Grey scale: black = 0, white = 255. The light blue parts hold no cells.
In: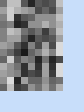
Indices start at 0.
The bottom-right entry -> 176
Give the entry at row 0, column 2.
192
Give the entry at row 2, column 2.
49
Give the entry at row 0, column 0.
114
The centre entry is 130
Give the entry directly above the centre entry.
37
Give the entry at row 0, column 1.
192
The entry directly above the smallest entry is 49
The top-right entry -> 192
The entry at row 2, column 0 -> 130
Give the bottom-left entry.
101
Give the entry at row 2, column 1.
205
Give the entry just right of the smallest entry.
101
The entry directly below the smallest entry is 130
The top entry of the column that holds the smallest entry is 88
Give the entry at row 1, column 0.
160
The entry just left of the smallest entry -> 61
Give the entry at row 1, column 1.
205
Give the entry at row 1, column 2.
176
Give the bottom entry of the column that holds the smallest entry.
75

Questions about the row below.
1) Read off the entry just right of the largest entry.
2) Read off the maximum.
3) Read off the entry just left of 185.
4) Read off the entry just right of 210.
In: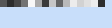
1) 170
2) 248
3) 100
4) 224

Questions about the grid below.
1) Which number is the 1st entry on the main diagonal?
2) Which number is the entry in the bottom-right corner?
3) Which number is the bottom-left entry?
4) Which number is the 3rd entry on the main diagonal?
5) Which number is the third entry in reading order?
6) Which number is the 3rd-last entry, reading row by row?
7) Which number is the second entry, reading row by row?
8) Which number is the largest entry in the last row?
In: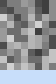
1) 77
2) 125
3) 140
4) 77
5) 125
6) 93
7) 125
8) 208

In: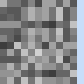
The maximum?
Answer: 208
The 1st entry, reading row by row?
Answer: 177
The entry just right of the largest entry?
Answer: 147
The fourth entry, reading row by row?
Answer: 88
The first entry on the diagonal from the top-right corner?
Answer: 88
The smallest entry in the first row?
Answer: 74
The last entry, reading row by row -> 101
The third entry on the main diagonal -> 88
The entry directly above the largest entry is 132
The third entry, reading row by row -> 117
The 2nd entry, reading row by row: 117
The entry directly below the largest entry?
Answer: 147
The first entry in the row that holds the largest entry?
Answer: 101
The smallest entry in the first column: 61
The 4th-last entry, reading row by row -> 147
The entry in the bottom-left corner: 132

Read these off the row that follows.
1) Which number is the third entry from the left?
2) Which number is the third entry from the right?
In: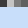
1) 123
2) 196

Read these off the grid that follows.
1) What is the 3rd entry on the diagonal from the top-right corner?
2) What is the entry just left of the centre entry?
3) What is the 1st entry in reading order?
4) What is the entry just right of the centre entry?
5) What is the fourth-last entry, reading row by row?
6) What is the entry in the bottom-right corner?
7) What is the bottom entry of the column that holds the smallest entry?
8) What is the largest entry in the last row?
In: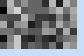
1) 129
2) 30
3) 59
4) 129
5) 114
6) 144
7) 87
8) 199

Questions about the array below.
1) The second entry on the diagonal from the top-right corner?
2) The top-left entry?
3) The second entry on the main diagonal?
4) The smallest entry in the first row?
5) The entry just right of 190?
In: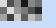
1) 81
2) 219
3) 219
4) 24
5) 150

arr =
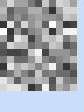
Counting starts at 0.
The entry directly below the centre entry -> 242
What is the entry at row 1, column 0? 186
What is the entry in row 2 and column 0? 162
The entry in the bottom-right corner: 200
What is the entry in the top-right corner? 162
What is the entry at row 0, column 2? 162
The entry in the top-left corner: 162
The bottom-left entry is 213
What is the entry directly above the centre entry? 133
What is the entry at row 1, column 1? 96
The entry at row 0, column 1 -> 213
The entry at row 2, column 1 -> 108
